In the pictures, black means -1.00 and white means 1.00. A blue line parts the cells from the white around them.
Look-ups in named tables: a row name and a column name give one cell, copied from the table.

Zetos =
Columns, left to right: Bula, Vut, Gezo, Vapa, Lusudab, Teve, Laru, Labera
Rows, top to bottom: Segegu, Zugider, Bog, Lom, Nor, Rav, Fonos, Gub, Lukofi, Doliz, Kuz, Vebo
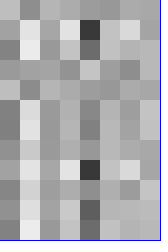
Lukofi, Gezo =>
0.31
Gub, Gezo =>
0.21
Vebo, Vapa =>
0.53
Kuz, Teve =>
0.43
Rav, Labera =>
0.53
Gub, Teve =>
0.44
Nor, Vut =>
0.10
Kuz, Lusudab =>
-0.26
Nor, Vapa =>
0.34
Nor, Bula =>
0.49
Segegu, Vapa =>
0.35
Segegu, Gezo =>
0.42
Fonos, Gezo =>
0.20
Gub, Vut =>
0.58
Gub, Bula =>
0.14
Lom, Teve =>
0.24

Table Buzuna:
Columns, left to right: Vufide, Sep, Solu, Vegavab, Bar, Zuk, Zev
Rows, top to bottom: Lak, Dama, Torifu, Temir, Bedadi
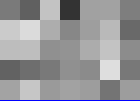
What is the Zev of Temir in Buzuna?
-0.06
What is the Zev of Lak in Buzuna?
-0.01
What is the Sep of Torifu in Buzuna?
0.49
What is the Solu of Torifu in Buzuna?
0.13
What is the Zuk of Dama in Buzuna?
0.45
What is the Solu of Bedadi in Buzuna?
0.21

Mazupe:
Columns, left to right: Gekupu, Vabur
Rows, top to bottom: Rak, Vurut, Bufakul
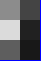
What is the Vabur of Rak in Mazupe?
-0.47
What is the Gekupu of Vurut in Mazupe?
0.72
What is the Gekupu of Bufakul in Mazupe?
-0.26
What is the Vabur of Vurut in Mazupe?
-0.74
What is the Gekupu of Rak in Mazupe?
0.10
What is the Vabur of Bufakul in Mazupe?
-0.81
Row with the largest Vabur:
Rak

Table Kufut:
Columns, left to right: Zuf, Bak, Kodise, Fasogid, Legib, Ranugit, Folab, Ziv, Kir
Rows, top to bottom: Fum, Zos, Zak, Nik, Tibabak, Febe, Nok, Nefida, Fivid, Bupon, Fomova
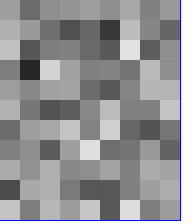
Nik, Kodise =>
0.65
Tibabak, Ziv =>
0.42
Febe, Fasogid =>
-0.26
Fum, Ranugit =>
0.11
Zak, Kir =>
0.13
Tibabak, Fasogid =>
0.29
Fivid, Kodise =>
0.37
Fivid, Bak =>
0.14
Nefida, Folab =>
-0.09
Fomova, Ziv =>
-0.01
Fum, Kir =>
0.19
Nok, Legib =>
0.03

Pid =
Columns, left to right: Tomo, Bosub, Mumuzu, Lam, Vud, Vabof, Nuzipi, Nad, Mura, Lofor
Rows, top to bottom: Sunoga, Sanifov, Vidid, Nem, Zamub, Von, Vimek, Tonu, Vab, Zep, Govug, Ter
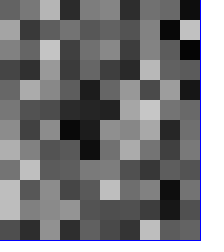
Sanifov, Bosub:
-0.55
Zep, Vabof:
0.49
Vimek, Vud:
-0.78
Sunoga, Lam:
-0.66
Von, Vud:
-0.71
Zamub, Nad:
-0.42
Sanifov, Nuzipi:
-0.35
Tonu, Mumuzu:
-0.35
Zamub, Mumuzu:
0.07
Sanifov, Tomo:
0.29
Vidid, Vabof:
0.07
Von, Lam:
-0.66
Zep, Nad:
0.01
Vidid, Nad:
0.03

